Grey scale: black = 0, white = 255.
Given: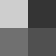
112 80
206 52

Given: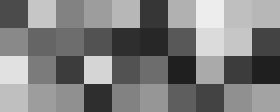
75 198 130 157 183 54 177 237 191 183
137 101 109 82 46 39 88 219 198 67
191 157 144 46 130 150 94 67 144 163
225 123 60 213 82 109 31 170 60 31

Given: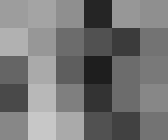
73 184 127 51 108 135
101 170 94 30 108 121
135 199 170 81 65 115
157 164 143 37 151 143
177 151 108 81 59 115

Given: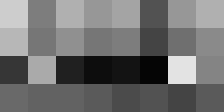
54 170 32 13 19 5 227 132
105 98 98 90 75 82 68 90
183 118 144 118 125 68 111 138
205 125 176 151 164 82 151 176

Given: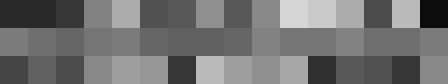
41 41 54 130 172 81 88 143 88 136 214 201 172 75 186 12
68 96 75 136 158 150 54 186 158 143 166 47 88 81 54 136
123 110 102 117 123 102 96 96 102 130 117 117 130 110 110 123

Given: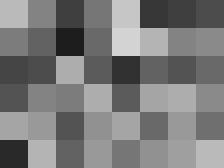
41 180 98 153 118 145 159 186
69 76 173 91 49 98 83 105
83 131 124 173 91 165 173 138
124 98 29 105 211 180 131 138
165 153 83 145 165 105 153 111
186 131 63 118 198 55 63 76
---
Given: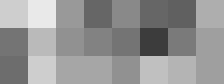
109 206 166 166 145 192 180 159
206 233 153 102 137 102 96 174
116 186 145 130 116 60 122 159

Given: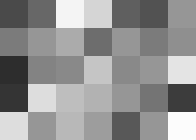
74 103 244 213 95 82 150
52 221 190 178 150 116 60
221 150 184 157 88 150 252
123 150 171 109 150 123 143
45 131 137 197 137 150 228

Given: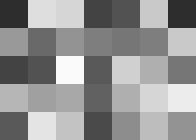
67 82 250 89 208 175 118
45 222 214 67 82 201 45
89 228 195 74 141 189 147
182 160 168 97 175 214 236
153 105 147 126 118 126 201

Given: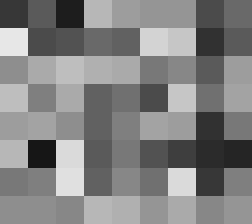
120 127 224 97 135 112 218 55 127
183 22 218 90 120 82 62 43 37
142 170 190 176 170 120 135 90 157
190 127 170 97 112 75 198 112 163
157 163 142 97 127 163 157 49 120
142 142 135 183 176 149 170 135 149
231 75 82 105 97 211 198 49 90
55 90 29 183 157 149 149 75 105

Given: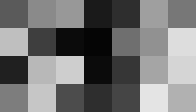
32 184 206 11 54 165 213
90 138 152 26 46 159 119
125 198 76 46 69 228 177
191 62 11 5 111 145 221

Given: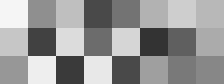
198 65 220 108 214 51 95 171
245 143 191 73 115 178 206 184
151 238 58 232 73 159 121 135

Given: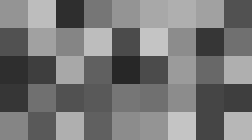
133 89 175 96 140 148 196 69 183
46 62 168 96 39 75 155 104 175
81 161 133 189 75 196 140 54 112
54 112 81 89 118 112 140 69 62
148 189 46 118 148 168 175 161 81
